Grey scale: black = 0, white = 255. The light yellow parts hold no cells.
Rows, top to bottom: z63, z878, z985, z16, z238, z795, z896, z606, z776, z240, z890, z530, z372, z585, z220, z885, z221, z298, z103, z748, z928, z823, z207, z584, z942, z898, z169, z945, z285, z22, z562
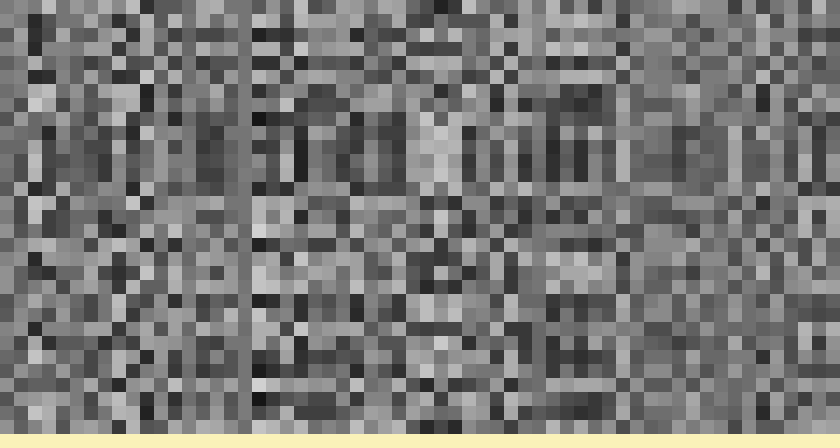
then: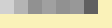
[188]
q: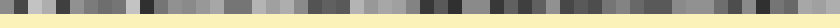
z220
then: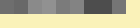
[96]
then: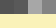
[174]
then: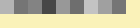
[138]

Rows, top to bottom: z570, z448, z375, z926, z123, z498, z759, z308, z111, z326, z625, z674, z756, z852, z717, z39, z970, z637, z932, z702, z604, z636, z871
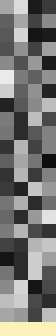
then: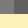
[145]
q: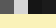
z375
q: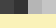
z637
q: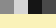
z604

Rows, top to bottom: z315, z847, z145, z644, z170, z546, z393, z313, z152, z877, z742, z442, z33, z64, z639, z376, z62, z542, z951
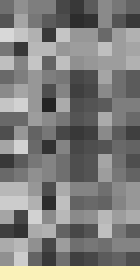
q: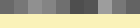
z33
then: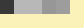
[157]
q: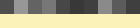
z877

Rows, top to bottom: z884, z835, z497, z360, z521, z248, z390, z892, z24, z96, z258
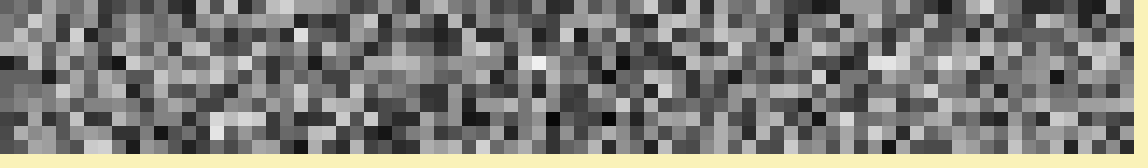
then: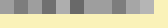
[51]
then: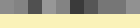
[151]

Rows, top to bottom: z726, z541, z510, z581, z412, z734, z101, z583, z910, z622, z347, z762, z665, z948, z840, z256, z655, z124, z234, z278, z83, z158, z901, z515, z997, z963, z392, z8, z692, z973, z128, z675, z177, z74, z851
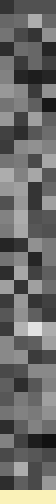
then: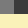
[103]
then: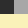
[65]
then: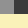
[73]
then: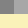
[87]
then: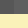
[160]
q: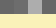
z541

